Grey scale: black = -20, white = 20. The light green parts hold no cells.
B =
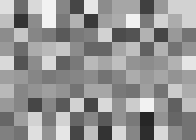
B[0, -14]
15
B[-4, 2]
3
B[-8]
[2, 11, 1, -1, -6, -1, 0, 13, -8, -7, 8, -9, 4, -2]
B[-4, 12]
12
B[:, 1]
[-3, -12, 11, -3, -7, 4, 1, 1, 5, -2]
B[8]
[-4, 5, 13, -1, 13, -4, 1, -6, 3, -1, -14, 3, -4, -2]
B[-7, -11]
9
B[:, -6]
[6, 7, -8, 6, 10, 1, -1, 3, 3, 14]
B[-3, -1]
10
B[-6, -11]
14
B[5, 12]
3
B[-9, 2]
2
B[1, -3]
13
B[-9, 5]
8
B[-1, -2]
2
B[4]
[14, -7, 2, 14, -5, -1, 9, 6, 10, 3, 2, 3, 8, 16]
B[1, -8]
-11
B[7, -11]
1
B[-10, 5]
-9
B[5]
[5, 4, 1, -1, 0, 1, 2, -2, 1, 7, 4, 6, 3, 5]
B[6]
[9, 1, 3, 5, 3, -2, 6, 6, -1, -2, 5, -2, 12, 7]
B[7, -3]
5
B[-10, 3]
18
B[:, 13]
[13, 13, -2, 3, 16, 5, 7, 10, -2, -2]
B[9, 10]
-13
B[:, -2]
[13, 7, 4, -2, 8, 3, 12, -5, -4, 2]

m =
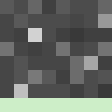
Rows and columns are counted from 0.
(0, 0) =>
-6
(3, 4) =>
-2
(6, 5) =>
-10
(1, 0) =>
-9
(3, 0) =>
-2
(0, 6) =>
-8
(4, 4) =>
-9
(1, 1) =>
-6
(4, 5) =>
-3
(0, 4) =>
-6
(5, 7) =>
-7
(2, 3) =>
-8
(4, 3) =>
-9
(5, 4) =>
-10
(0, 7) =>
-4
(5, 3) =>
-6
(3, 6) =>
-8
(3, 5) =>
-9

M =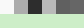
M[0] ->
19
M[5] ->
-4
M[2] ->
-13
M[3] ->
9

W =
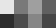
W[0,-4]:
16
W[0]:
[16, -1, 5, -5]
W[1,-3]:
-8

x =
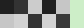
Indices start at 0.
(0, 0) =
-15
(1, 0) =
11

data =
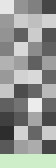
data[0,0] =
16
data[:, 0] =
[16, 4, 3, 0, 8, 4, 11, -5, -10, -13, -6]
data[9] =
[-13, 13, -4, 12]
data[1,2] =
10
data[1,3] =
13
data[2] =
[3, -5, 12, -7]
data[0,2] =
0
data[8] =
[-10, -6, 6, -9]
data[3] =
[0, 14, 2, -5]
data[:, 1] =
[3, 12, -5, 14, 5, 13, -8, -2, -6, 13, 5]
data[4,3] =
5

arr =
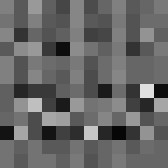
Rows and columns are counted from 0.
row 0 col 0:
0
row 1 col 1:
-6
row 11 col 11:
-4
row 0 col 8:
0
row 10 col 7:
-4
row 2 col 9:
-7
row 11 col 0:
-2
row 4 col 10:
-4
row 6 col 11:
-18
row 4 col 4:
-4
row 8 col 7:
1
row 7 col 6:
-2
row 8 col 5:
-6
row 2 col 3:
-7
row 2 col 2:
-4
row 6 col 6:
-8
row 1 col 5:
1
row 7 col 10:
-14
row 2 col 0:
1
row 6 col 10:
15
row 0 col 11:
-1
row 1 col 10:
-3
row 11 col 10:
-4
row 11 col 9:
-4
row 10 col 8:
-2
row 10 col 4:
-6
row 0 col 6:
-8
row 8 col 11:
-4
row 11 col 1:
-6
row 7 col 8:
2
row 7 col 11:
6
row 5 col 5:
0
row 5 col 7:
-3
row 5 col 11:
-3
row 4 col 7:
-3
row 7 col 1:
3
